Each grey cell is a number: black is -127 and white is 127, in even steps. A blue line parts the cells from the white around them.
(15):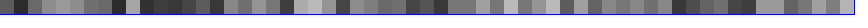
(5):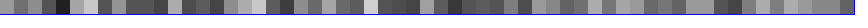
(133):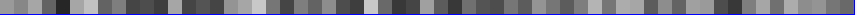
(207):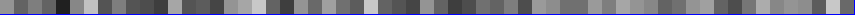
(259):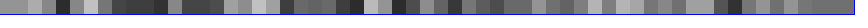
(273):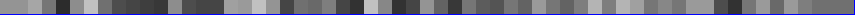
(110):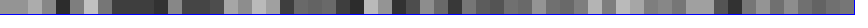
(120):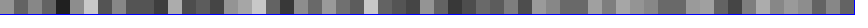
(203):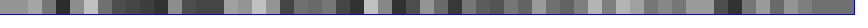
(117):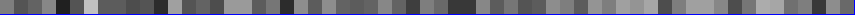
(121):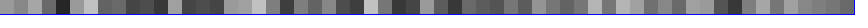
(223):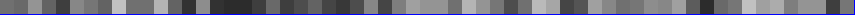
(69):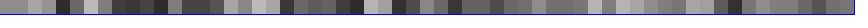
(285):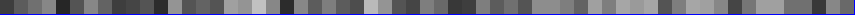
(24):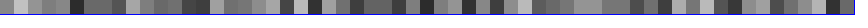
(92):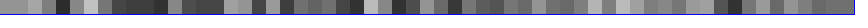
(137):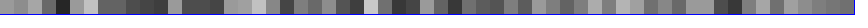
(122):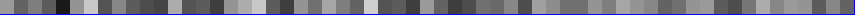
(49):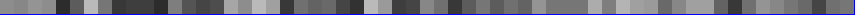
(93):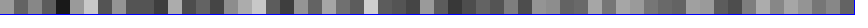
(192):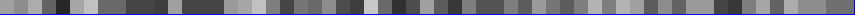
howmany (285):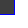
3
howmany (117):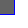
5
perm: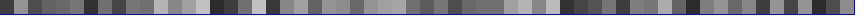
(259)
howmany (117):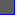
8
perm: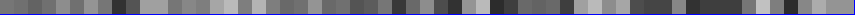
(110)
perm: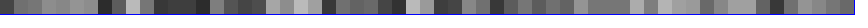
(49)

